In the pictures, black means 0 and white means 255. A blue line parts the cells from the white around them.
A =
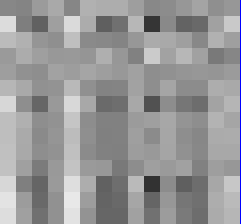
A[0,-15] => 135
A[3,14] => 134
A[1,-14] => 126
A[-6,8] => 159
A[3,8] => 129
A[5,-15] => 182
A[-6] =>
[190, 170, 138, 149, 188, 143, 128, 129, 159, 139, 166, 142, 135, 171, 172]
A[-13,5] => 172
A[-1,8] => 161
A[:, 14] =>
[151, 201, 159, 134, 155, 169, 181, 165, 172, 168, 151, 199, 186, 182]
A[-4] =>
[193, 160, 123, 153, 195, 154, 152, 121, 141, 159, 154, 161, 129, 158, 151]
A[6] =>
[215, 142, 102, 153, 216, 168, 106, 110, 168, 81, 141, 118, 109, 163, 181]
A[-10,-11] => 157
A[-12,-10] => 138
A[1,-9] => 95
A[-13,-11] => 218
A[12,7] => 105
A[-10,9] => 142
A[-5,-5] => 165
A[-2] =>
[227, 156, 105, 145, 232, 157, 100, 105, 166, 101, 151, 118, 112, 173, 186]
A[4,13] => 149
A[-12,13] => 177
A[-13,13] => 161
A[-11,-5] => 162
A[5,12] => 140
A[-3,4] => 222
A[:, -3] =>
[164, 105, 136, 161, 151, 140, 109, 142, 135, 136, 129, 109, 112, 109]
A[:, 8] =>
[158, 183, 151, 129, 161, 162, 168, 155, 159, 157, 141, 186, 166, 161]
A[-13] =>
[220, 126, 97, 159, 218, 172, 95, 112, 183, 53, 137, 99, 105, 161, 201]
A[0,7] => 173
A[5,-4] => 140
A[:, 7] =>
[173, 112, 132, 151, 152, 132, 110, 129, 129, 128, 121, 110, 105, 102]

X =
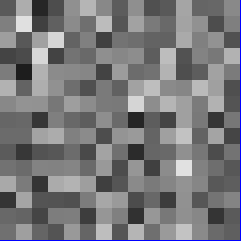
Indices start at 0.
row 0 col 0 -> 89
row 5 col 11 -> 134
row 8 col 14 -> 69
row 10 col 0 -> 114
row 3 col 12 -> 131
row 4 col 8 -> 108
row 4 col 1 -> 29
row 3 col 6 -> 143
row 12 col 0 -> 53
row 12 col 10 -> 60
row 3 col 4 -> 115
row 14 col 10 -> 154
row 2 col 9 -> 99
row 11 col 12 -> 134
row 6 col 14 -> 84
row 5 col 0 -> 178
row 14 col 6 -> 190
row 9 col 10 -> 105
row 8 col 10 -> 160
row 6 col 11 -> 160
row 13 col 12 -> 135
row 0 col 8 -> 143
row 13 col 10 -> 120
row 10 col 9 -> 64
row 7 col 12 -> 121
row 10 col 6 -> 153
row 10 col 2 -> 131
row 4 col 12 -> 93
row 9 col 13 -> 76
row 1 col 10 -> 105
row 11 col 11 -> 147
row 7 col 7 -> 106
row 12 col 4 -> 80
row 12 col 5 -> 124
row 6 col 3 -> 119

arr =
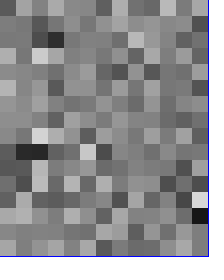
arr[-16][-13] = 90
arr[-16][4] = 137
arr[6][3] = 129
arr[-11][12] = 83
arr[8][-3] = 123
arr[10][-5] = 130
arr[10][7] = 114
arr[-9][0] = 142
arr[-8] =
[137, 119, 211, 174, 146, 93, 157, 140, 120, 158, 123, 161, 95]
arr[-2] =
[135, 128, 130, 129, 117, 113, 167, 156, 94, 149, 112, 152, 126]
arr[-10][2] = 160
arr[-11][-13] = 180
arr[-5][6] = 175
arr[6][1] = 139
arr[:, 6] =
[95, 145, 128, 120, 102, 116, 147, 123, 157, 76, 107, 175, 135, 98, 167, 89]
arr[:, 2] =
[130, 87, 77, 203, 128, 151, 160, 130, 211, 39, 182, 187, 98, 145, 130, 147]
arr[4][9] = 87
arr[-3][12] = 22
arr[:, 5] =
[135, 119, 129, 134, 155, 145, 122, 141, 93, 199, 151, 104, 124, 143, 113, 168]
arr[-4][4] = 104
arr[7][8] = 132
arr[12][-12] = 171
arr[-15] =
[125, 120, 87, 118, 142, 119, 145, 163, 141, 149, 136, 140, 80]
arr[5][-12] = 134
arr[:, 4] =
[137, 142, 120, 128, 139, 146, 115, 160, 146, 112, 136, 180, 104, 175, 117, 130]
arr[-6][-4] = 124

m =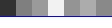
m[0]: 50
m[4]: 148
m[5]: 172

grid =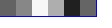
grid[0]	99
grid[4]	32
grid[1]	135
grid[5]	101

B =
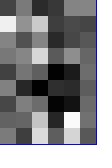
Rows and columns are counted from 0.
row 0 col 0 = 68
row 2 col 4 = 71
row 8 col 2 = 219
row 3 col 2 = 215
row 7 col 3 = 38
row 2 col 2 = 133
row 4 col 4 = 27
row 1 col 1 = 146
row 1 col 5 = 69
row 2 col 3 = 41
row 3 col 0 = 120
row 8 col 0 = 123
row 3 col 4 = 142
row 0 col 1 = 122
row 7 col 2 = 196
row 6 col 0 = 71
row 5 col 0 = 129
